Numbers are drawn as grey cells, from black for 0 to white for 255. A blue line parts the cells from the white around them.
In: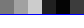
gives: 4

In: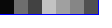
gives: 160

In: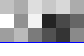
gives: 216

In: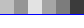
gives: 124

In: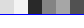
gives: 166

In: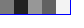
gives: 243

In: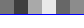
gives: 103

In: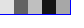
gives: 167

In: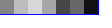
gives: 70
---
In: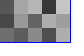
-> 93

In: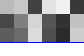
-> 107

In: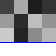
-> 36

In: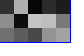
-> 92

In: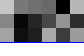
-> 15

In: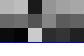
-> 4

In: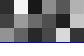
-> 99
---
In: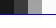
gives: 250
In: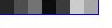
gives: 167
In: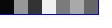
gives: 102
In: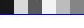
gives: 133
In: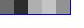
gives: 146
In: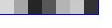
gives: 51
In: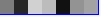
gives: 163
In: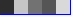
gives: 217
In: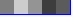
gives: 91
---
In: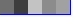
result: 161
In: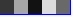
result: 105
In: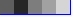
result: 213
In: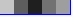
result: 158
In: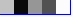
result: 252
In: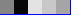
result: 165
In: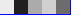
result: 108
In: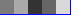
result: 217
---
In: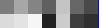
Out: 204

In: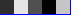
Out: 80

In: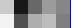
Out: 174

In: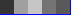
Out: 198

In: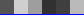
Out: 49

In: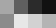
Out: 231

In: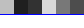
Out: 217
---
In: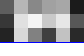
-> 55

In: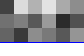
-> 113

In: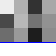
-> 73

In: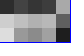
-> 206

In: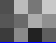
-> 86

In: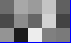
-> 73

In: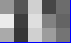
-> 235
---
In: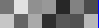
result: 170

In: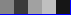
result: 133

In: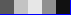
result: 89

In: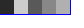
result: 41

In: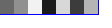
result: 242

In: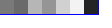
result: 182

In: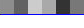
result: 98

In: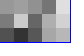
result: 81

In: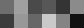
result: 152
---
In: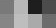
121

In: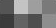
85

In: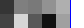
53

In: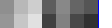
143

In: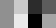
144

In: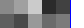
137

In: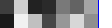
62
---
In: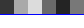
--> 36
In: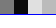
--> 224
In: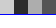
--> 173
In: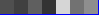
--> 114
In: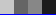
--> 135
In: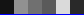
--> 218
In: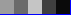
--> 63
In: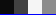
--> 245
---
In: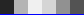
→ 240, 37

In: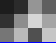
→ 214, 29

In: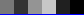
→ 199, 1

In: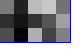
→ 200, 3

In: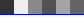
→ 239, 51

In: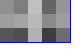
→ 192, 61

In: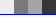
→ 237, 54

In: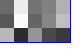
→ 251, 44

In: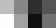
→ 253, 16
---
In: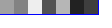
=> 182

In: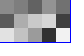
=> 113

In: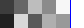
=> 247

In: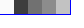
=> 194

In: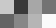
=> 100

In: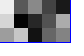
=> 25

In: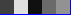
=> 146
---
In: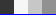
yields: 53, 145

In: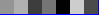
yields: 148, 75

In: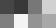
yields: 70, 168

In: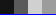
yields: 20, 156

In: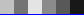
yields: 193, 24

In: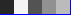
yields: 39, 187
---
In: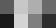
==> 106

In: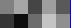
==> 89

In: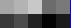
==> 121

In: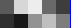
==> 61

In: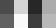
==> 171

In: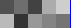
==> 206
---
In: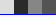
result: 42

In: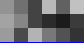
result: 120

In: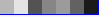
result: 155

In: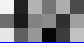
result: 7

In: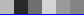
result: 212

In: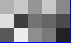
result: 142
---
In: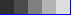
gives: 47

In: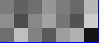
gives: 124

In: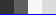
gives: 50

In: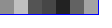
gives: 142

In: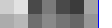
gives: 206

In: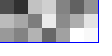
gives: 77

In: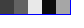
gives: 62

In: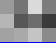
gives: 154
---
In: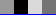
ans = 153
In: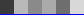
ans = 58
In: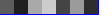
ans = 92
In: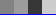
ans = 131
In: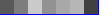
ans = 89
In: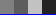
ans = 128
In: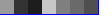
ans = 154
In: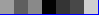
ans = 158
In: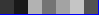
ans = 53
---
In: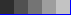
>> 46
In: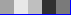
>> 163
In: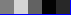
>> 126
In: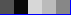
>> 82
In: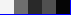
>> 244
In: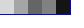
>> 216
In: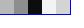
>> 184
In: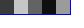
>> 58
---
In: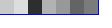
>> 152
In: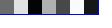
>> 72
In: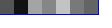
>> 195
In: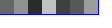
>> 64
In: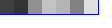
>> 180
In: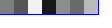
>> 141
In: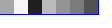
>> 147
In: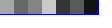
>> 53
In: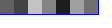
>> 29
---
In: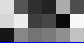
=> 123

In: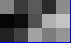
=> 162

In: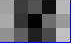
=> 31

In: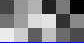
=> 191

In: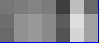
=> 83

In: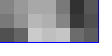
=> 197

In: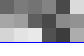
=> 81

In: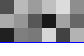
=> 214
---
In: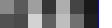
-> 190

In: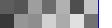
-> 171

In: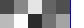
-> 43

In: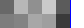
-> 167

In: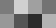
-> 85

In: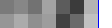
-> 65

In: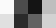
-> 43

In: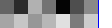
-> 224
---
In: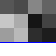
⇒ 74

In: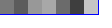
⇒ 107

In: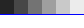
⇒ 159

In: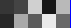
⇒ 208

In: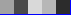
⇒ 217

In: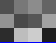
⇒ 120

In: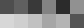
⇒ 131

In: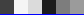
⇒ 28

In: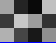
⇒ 36

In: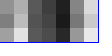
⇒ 32
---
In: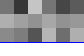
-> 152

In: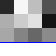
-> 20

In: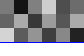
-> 170

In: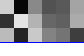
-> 171

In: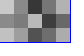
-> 104

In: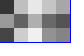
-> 84
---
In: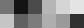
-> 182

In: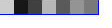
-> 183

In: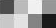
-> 150

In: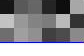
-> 37

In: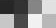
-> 225

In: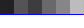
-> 105
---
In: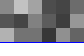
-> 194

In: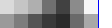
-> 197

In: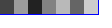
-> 156

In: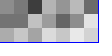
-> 121

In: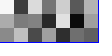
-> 61

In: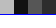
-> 17

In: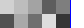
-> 189

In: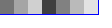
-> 165
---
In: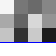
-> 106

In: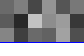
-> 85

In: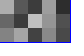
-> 157

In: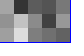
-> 84

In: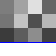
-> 224

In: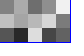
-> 143
